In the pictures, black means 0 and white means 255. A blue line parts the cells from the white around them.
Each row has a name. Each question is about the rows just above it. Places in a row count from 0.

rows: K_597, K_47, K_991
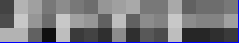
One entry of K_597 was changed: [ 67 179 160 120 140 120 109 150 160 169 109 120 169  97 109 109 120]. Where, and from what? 10, [120]
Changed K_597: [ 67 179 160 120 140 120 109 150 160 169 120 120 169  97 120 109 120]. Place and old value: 14, [109]
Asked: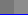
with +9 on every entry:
[129 149]
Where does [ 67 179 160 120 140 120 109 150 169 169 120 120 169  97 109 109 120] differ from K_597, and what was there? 8, [160]
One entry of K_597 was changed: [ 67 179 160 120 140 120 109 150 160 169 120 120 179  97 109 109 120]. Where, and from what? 12, [169]
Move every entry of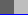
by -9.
[ 88 181]
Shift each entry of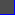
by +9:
[85]

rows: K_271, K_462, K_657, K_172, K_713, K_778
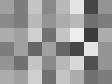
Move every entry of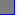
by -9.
[116]
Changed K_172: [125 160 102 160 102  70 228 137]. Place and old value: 7, [148]
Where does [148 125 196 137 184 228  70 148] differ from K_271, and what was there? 0, [160]
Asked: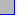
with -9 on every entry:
[175]
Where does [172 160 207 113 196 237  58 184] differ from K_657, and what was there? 7, [172]

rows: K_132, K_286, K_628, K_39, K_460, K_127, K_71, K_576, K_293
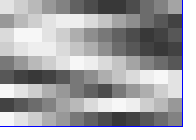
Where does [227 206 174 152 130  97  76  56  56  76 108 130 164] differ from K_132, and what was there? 2, [185]
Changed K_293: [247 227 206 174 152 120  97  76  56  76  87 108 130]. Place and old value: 9, [66]
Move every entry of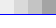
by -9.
[229 209 187 155]
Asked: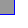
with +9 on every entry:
[161]
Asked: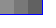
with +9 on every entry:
[151 129 106]
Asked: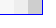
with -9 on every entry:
[238 229 197]
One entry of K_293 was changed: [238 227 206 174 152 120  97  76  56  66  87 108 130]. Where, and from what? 0, [247]

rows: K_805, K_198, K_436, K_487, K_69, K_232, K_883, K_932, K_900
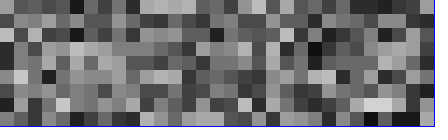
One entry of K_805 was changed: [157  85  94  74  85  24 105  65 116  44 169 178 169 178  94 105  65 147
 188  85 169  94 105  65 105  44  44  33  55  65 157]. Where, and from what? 21, [85]
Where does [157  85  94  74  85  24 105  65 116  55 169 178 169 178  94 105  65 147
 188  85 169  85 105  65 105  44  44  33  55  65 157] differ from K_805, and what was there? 9, [44]
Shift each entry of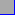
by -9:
[160]
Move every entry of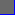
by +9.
[114]
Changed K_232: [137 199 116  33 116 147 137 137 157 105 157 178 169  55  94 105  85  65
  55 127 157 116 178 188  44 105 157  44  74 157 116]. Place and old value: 19, [137]
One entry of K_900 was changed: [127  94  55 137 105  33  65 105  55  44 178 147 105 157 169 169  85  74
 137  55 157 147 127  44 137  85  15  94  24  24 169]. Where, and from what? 18, [147]
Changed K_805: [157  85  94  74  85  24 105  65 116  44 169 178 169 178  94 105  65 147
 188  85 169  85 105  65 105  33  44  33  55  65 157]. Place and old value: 25, [44]

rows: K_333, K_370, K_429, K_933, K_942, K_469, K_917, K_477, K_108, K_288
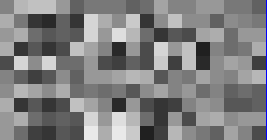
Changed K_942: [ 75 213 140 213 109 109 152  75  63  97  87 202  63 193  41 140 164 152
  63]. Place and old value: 10, [75]
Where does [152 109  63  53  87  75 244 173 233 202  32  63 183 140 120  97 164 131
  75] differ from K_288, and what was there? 6, [233]

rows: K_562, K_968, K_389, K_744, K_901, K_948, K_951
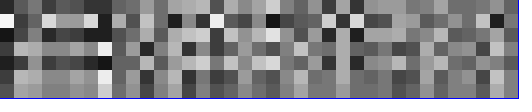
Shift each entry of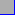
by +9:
[182]
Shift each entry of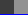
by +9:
[ 70 155]
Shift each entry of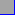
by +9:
[173]
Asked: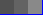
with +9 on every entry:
[ 90 108 146]

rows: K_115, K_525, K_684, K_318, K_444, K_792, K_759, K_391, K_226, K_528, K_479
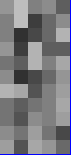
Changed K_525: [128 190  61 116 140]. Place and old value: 3, [105]
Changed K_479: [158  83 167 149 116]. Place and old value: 4, [105]

